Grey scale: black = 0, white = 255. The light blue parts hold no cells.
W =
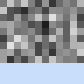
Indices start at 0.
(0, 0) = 121
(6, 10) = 178
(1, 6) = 68
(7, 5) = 71
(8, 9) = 126
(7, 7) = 55
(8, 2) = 114
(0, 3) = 197
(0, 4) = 128
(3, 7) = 140
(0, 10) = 116
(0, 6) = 148
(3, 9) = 96
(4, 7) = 111
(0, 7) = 55
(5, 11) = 90
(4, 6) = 48
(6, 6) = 108
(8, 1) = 54
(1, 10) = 147
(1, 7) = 140
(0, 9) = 136
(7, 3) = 146
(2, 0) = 102
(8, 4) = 128
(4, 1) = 168
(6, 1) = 225
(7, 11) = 204
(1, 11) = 113
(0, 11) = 181
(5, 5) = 170
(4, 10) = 209
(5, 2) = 220

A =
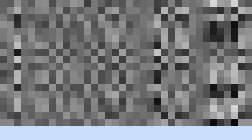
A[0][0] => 96
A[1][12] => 116
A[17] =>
[132, 134, 88, 121, 125, 95, 87, 132, 98, 105, 89, 90, 139, 96, 109, 147, 133, 119, 100, 110, 95, 128, 141, 162, 82, 146, 124, 119, 105, 69, 10, 54, 83, 7, 145, 146]
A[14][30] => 164
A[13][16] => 166
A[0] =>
[96, 91, 142, 109, 91, 136, 140, 78, 122, 119, 148, 140, 61, 118, 100, 73, 96, 83, 129, 98, 105, 108, 64, 76, 128, 73, 117, 112, 121, 147, 213, 159, 153, 210, 105, 86]
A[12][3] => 104
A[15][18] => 141
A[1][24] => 82
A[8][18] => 140
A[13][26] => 148
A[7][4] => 99
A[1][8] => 140
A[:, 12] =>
[61, 116, 104, 149, 138, 121, 84, 125, 84, 109, 82, 78, 147, 131, 83, 78, 97, 139]
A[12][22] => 162
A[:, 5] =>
[136, 129, 98, 84, 95, 114, 152, 78, 144, 85, 136, 138, 83, 127, 143, 144, 115, 95]
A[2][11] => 141
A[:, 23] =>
[76, 180, 53, 108, 163, 171, 158, 71, 161, 48, 102, 126, 124, 165, 147, 105, 41, 162]
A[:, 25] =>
[73, 169, 47, 126, 159, 166, 153, 69, 155, 48, 110, 112, 117, 165, 136, 100, 48, 146]
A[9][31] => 166
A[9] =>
[113, 104, 58, 120, 80, 85, 100, 125, 94, 143, 123, 125, 109, 99, 148, 81, 61, 135, 104, 96, 126, 124, 140, 48, 135, 48, 57, 108, 113, 132, 159, 166, 122, 183, 47, 65]
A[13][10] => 113
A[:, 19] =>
[98, 123, 100, 105, 116, 120, 118, 101, 127, 96, 123, 114, 108, 126, 96, 117, 103, 110]
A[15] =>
[86, 101, 172, 100, 95, 144, 153, 82, 139, 108, 142, 138, 78, 130, 89, 79, 109, 81, 141, 117, 112, 80, 55, 105, 132, 100, 137, 88, 122, 132, 198, 151, 147, 213, 115, 87]
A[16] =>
[108, 77, 66, 120, 94, 115, 106, 103, 97, 145, 110, 134, 97, 116, 140, 64, 69, 120, 111, 103, 112, 107, 134, 41, 143, 48, 66, 107, 118, 140, 162, 187, 131, 185, 53, 69]
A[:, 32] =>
[153, 106, 117, 78, 83, 95, 121, 90, 131, 122, 158, 141, 64, 106, 158, 147, 131, 83]
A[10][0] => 68
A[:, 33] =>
[210, 48, 166, 14, 22, 25, 100, 87, 124, 183, 185, 175, 29, 16, 152, 213, 185, 7]
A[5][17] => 107
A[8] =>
[72, 116, 192, 117, 122, 144, 135, 91, 149, 74, 127, 103, 84, 143, 66, 101, 153, 62, 140, 127, 94, 106, 38, 161, 109, 155, 169, 88, 118, 100, 147, 90, 131, 124, 176, 134]
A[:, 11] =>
[140, 95, 141, 92, 90, 89, 112, 107, 103, 125, 122, 130, 80, 85, 122, 138, 134, 90]

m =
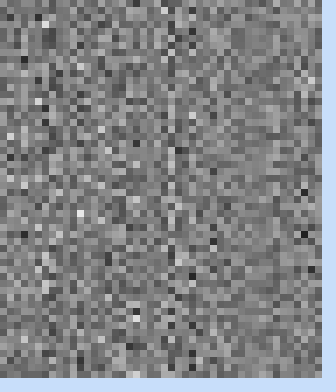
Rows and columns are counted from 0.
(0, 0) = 144
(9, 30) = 127
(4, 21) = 105
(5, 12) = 109
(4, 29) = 125
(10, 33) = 148
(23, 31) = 101
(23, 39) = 93
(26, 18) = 129
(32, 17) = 165
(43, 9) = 119
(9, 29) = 155
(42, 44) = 107
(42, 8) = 132
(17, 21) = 125
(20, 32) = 129
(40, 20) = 107
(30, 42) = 159
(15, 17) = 156
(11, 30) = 169
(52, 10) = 162
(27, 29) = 149
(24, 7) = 177
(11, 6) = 149
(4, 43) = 143
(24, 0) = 163
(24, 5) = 146
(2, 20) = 149
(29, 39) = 95
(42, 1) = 174
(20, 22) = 172
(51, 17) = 172
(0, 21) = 128
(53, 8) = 131
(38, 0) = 162
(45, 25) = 140
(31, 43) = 151
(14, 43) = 136
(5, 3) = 172
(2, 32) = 85

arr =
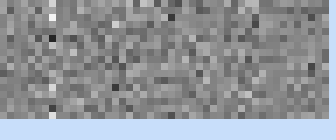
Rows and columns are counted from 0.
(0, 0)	158
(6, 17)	141
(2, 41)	135
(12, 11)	111
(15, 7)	66
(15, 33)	125
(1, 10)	117
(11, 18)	147
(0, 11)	159
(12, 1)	126
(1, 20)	138
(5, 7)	37
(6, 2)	131
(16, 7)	223
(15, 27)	139
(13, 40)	135
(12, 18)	99
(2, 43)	135
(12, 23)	164
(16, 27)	165
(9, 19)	168
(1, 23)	121
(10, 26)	134
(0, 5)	139
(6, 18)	168
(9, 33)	151
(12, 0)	123
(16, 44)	163
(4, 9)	159
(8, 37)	113
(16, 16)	146
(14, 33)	128
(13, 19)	134
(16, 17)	129
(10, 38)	138
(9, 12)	103
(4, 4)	118
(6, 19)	121
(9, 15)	99
